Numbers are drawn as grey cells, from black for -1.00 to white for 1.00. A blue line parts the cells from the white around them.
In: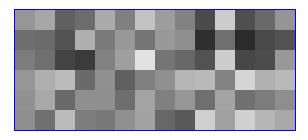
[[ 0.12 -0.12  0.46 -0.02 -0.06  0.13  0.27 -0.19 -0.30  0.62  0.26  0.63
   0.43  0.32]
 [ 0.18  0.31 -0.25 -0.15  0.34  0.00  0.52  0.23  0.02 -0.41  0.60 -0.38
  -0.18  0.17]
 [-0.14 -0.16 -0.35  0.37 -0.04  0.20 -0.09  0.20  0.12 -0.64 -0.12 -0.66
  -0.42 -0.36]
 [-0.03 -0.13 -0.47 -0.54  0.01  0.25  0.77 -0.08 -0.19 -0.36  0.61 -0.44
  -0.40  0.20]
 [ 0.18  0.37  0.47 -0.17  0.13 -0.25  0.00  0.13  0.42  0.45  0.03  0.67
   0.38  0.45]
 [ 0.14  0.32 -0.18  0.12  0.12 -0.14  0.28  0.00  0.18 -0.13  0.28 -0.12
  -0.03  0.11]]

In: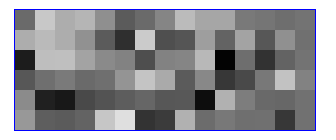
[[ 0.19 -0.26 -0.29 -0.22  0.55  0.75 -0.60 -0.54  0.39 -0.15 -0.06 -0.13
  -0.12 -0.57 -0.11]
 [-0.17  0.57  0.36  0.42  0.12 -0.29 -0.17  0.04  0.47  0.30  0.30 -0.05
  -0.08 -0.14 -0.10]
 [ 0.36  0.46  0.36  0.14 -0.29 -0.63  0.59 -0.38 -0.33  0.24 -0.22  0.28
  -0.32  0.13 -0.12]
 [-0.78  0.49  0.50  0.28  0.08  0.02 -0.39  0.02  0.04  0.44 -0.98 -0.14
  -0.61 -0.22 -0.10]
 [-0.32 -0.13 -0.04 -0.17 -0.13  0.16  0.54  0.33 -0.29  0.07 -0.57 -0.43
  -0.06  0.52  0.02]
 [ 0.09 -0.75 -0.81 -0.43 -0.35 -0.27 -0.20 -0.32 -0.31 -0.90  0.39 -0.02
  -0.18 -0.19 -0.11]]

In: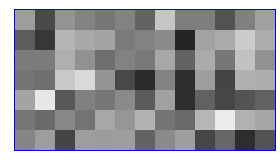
[[ 0.05  0.23 -0.46  0.24  0.22  0.24 -0.22  0.09  0.25 -0.45 -0.20 -0.65
  -0.35]
 [ 0.24 -0.43  0.15  0.03 -0.07  0.02 -0.22  0.55 -0.02 -0.02 -0.36  0.00
   0.26]
 [-0.28 -0.57  0.42  0.32  0.28 -0.04  0.02  0.09 -0.72  0.27  0.34  0.60
   0.35]
 [-0.03 -0.03  0.37  0.14 -0.14  0.02 -0.05  0.31 -0.22  0.34 -0.07  0.52
   0.14]
 [-0.09 -0.13  0.57  0.70  0.17 -0.43 -0.66  0.02 -0.64  0.23 -0.47  0.37
   0.36]
 [ 0.29  0.81 -0.31  0.01 -0.07  0.08 -0.29  0.26 -0.64 -0.24 -0.45 -0.34
  -0.23]
 [-0.07 -0.17  0.07 -0.10  0.31  0.18  0.40 -0.09 -0.18  0.43  0.85  0.39
   0.30]]

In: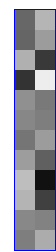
[[-0.01  0.35]
 [-0.19  0.42]
 [-0.21  0.22]
 [ 0.38 -0.55]
 [-0.60  0.86]
 [ 0.13 -0.05]
 [ 0.06 -0.01]
 [-0.08  0.22]
 [ 0.23 -0.25]
 [ 0.49 -0.87]
 [ 0.41 -0.50]
 [ 0.07  0.02]]

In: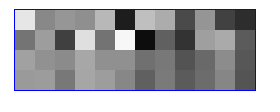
[[ 0.21  0.22 -0.06  0.30  0.23  0.06 -0.25 -0.04 -0.29 -0.15  0.05 -0.34]
 [ 0.80  0.07  0.18  0.12  0.44 -0.77  0.50  0.35 -0.42  0.17 -0.49 -0.65]
 [-0.09  0.23 -0.50  0.75 -0.10  0.94 -0.90 -0.25 -0.60  0.25  0.33 -0.29]
 [ 0.26  0.14  0.09  0.31  0.13  0.13 -0.12 -0.06 -0.35 -0.18  0.10 -0.32]]

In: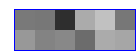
[[ 0.19  0.03  0.07 -0.15  0.34  0.30]
 [-0.05 -0.07 -0.64  0.34  0.51 -0.07]]

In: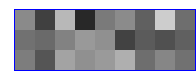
[[-0.02 -0.33  0.28  0.13  0.21  0.37 -0.14  0.05 -0.11]
 [ 0.08 -0.50  0.44 -0.69 -0.04  0.09 -0.25  0.61 -0.14]
 [-0.11 -0.17  0.02  0.20  0.13 -0.48 -0.29 -0.37 -0.25]]
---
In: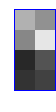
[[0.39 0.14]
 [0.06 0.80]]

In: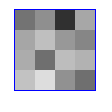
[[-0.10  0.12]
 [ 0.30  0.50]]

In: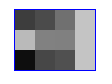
[[-0.52 -0.41]
 [ 0.46  0.01]]

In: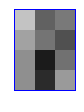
[[ 0.53 -0.24]
 [ 0.27 -0.09]]

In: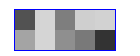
[[-0.36  0.67]
 [ 0.29  0.67]]

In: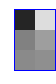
[[-0.71  0.73]
 [ 0.01  0.24]]

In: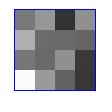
[[-0.06  0.18]
 [ 0.37 -0.16]]

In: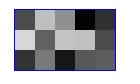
[[-0.41  0.49]
 [ 0.69 -0.24]]
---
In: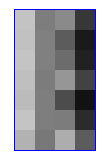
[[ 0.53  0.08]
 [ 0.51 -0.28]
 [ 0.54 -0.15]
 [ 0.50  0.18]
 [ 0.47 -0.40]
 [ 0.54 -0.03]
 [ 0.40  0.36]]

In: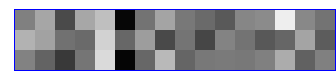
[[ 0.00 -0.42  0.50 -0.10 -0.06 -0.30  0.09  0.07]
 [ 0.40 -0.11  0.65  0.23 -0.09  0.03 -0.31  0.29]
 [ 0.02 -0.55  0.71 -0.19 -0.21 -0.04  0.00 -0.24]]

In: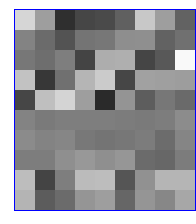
[[ 0.68 -0.63 -0.42  0.57 -0.23]
 [ 0.03 -0.35 -0.07  0.12 -0.12]
 [-0.07 -0.01  0.36 -0.46  0.95]
 [ 0.52 -0.12  0.59  0.26  0.23]
 [-0.45  0.66 -0.67 -0.27 -0.17]
 [ 0.03 -0.01 -0.01 -0.04  0.10]
 [ 0.09  0.05 -0.09 -0.03  0.04]
 [-0.02  0.12  0.12 -0.16 -0.03]
 [ 0.48 -0.01  0.48  0.14  0.42]
 [ 0.41 -0.16  0.24  0.17  0.31]]

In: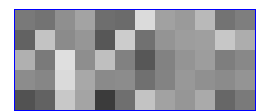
[[-0.05  0.12 -0.14  0.72  0.21 -0.10]
 [-0.23  0.09 -0.32 -0.11  0.23  0.56]
 [ 0.38  0.75  0.50 -0.32  0.16 -0.01]
 [ 0.10  0.71  0.08 -0.12  0.19  0.09]
 [-0.36  0.57 -0.54  0.53  0.18 -0.19]]

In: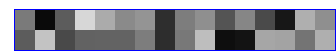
[[-0.04 -0.28  0.34  0.16 -0.02 -0.34 -0.42  0.37]
 [-0.28 -0.43 -0.22 -0.02 -0.06 -0.89  0.30 -0.09]]

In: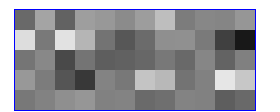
[[-0.18 -0.23  0.19  0.23 -0.03  0.04]
 [ 0.73  0.77 -0.10 -0.16  0.13 -0.50]
 [-0.08 -0.43 -0.26 -0.19 -0.18 -0.22]
 [ 0.19 -0.33  0.03  0.54 -0.10  0.80]
 [-0.06  0.12  0.01 -0.17  0.03 -0.26]]

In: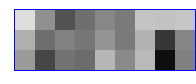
[[ 0.73 -0.36  0.06  0.54  0.55]
 [ 0.37  0.02  0.16  0.40  0.04]
 [ 0.21 -0.10  0.43  0.45  0.00]]
